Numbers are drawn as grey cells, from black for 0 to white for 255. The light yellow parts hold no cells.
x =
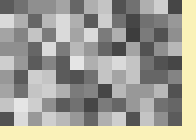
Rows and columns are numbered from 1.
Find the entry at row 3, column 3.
196
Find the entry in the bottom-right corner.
91
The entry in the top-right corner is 70
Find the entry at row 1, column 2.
113
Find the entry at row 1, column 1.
91
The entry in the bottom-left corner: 82
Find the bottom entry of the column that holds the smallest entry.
82
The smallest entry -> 61
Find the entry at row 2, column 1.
218
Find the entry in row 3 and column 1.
164
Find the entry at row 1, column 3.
143
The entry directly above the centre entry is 152
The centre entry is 175
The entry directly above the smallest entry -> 70
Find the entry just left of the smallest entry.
175

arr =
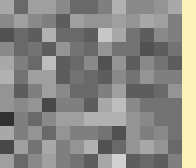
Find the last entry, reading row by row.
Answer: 127
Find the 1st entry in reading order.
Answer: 168
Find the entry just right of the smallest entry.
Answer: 127
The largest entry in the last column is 168
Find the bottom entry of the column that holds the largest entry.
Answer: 208
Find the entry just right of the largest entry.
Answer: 93
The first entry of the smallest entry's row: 49
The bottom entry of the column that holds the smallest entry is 159
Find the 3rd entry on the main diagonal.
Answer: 93
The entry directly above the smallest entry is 148
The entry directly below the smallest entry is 168
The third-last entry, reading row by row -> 105
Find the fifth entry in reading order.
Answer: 137
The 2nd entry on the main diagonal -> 159
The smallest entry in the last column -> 93
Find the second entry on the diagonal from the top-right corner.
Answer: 159
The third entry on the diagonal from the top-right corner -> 93

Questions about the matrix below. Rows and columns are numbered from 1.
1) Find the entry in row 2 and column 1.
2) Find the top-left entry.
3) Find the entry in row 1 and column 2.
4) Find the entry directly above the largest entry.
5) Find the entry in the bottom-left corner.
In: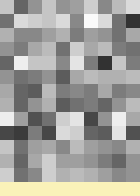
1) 113
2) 197
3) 101
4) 206
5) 206

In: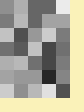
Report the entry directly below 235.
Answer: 163
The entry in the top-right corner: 235
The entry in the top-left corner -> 143
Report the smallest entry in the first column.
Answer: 112
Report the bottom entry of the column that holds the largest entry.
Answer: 80
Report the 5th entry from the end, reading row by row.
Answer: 204
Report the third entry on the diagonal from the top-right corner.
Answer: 152
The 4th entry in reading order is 102
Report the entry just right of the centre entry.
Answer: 71
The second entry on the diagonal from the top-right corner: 163

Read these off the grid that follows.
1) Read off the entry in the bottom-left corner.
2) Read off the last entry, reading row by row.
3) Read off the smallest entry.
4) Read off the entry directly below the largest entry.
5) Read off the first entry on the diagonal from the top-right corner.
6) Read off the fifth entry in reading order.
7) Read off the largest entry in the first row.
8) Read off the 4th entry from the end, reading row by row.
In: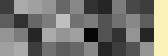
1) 160
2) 148
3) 7
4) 148
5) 61
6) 103
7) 170
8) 37

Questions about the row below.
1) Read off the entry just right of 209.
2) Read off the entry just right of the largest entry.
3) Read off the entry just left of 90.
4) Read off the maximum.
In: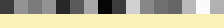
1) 135
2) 177
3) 39
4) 251

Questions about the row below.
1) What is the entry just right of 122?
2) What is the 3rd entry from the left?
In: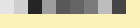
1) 188
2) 37

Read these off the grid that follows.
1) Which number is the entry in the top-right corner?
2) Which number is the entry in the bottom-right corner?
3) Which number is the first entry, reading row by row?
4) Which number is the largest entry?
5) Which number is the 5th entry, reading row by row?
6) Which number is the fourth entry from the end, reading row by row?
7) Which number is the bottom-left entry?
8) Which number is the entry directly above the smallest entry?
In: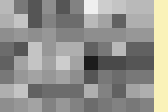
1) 185
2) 130
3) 185
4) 239
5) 85
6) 120
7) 142
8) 97

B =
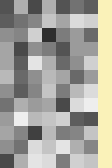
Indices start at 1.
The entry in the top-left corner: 83
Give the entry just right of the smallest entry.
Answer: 124
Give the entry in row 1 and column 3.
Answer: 73
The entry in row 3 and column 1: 143
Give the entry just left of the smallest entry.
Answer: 208
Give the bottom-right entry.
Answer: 196
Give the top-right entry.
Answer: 93
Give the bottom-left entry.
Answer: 73
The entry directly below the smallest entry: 124
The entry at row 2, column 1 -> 93
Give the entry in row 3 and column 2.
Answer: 133
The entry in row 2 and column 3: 133
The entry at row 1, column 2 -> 175

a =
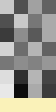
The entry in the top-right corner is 98
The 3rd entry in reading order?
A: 161
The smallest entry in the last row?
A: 13
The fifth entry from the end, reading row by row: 69
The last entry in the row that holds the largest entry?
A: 59
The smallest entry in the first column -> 59
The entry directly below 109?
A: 141
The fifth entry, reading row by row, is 80
